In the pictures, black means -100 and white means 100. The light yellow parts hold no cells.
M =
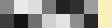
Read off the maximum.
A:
83
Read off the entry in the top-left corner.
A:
6
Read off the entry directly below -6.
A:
63
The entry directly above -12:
73

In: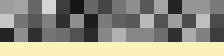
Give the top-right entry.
-4
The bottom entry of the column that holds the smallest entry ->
-36
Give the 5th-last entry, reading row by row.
-14
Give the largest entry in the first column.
55
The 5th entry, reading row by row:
-52
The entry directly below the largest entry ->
1
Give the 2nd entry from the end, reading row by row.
1
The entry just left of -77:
12
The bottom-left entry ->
-72
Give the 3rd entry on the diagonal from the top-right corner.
33
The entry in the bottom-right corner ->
-52
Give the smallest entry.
-83
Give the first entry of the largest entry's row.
23
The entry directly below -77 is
-67

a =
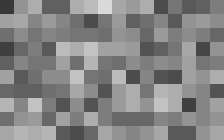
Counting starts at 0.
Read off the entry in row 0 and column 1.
15
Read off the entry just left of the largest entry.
47
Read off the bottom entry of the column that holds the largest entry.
31
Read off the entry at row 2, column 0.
-13
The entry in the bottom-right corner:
31
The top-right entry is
-2
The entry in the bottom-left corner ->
31
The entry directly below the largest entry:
-8
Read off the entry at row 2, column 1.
10
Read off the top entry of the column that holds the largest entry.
70
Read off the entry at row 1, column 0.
26
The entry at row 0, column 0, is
-55
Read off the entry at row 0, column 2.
36
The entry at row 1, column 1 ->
31
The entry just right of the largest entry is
31

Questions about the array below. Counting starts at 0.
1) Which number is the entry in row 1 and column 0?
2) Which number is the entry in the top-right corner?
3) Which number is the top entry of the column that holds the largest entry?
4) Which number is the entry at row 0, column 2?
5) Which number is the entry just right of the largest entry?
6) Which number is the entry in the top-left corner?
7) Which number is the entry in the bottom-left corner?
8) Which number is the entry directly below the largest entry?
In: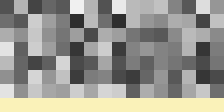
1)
-14
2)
18
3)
88
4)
-47
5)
41
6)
-36
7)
78
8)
-64

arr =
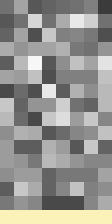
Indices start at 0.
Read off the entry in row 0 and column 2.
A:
-32
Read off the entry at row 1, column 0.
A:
-32
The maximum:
94
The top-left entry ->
-11
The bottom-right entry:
34
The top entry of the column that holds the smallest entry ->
-54
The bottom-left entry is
-6
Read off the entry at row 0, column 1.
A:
28
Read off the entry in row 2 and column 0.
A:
-22
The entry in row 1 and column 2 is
68
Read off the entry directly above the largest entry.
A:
28
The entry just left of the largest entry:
45
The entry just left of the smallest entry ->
0

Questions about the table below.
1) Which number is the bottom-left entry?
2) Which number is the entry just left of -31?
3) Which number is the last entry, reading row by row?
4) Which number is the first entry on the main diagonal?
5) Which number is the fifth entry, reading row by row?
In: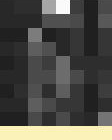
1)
-75
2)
-75
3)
-9
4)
-69
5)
96
